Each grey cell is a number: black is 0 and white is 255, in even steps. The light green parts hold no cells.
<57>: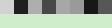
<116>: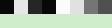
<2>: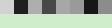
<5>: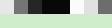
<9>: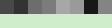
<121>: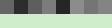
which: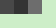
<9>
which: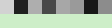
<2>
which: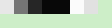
<5>
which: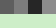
<121>
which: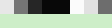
<5>
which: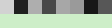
<57>
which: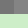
<121>

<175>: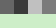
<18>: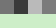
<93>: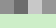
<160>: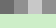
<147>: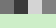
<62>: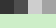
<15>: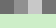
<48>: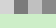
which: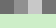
<15>
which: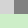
<147>
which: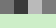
<18>
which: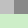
<48>
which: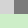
<48>
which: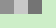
<15>

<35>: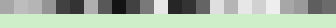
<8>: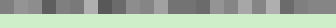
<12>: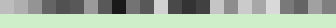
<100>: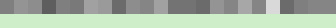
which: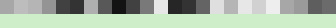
<35>
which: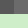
<8>
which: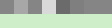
<100>
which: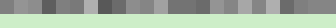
<8>

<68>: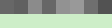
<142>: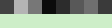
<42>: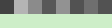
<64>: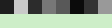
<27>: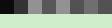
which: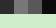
<64>
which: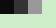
<64>

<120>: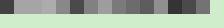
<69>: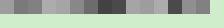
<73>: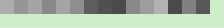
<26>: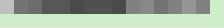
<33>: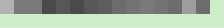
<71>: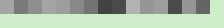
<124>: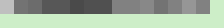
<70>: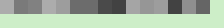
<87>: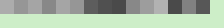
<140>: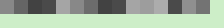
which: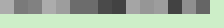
<70>
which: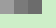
<120>
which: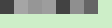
<70>
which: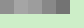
<71>
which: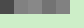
<26>
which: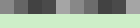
<140>
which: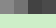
<71>

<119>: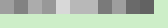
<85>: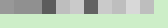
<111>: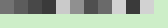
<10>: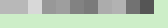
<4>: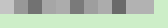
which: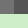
<10>
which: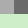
<4>
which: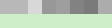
<10>
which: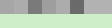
<4>
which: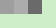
<4>

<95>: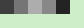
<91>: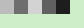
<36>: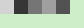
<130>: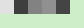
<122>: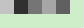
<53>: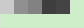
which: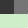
<36>
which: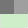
<36>
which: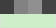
<130>
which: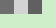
<91>
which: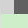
<91>

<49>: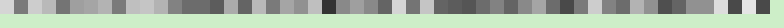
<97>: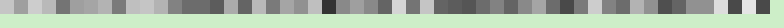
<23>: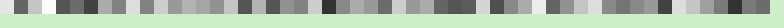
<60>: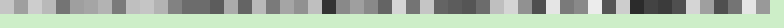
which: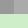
<23>
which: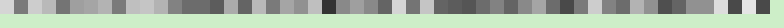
<49>
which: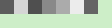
<23>
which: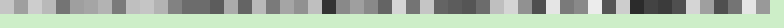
<60>
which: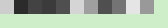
<60>
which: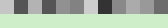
<23>

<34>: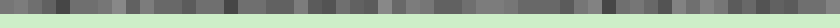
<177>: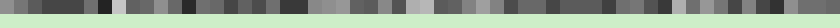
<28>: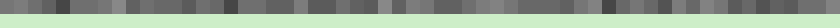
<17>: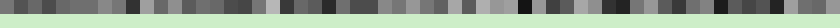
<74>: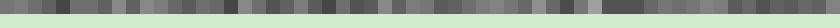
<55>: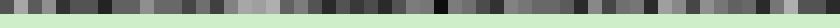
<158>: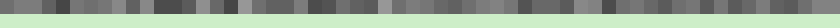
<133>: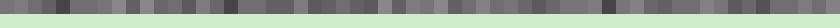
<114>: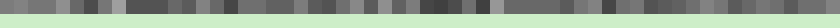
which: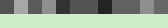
<55>
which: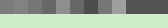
<74>
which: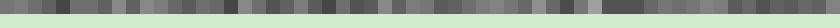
<74>
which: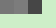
<133>
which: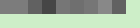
<158>

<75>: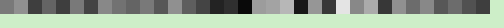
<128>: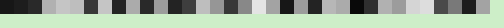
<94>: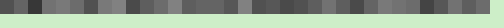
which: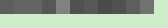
<94>
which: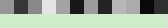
<128>
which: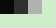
<128>
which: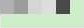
<128>

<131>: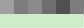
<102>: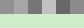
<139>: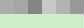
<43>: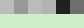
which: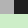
<43>
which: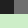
<43>

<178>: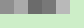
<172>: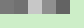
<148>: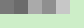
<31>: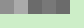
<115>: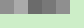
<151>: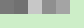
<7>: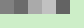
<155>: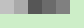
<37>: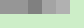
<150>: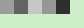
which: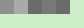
<31>
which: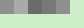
<115>
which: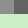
<172>
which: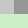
<150>
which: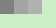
<37>
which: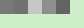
<172>

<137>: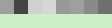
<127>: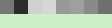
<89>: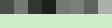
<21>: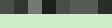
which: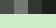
<89>
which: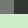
<89>
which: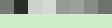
<127>
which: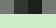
<89>
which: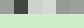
<137>

